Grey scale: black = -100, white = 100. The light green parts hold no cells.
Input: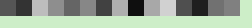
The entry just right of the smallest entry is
32
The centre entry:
37
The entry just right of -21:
6

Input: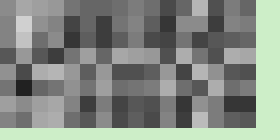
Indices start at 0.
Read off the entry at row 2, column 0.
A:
3
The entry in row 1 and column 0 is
3
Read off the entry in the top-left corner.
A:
9
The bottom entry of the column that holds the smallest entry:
-14
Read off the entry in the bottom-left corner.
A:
3
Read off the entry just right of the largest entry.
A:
14
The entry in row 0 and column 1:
31
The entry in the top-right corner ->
-20
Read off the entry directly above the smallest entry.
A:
-42
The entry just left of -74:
-9
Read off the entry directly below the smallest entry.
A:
9
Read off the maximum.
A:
63
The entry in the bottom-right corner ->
-32
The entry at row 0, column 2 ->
25
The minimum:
-74

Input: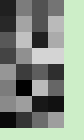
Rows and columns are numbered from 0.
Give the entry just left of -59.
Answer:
-93
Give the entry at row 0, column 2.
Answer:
-36
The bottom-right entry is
24
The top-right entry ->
-9
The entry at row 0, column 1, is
-3
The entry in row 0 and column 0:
-75
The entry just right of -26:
-64
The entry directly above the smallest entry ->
-53
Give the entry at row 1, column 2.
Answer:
-36
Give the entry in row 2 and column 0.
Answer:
-31
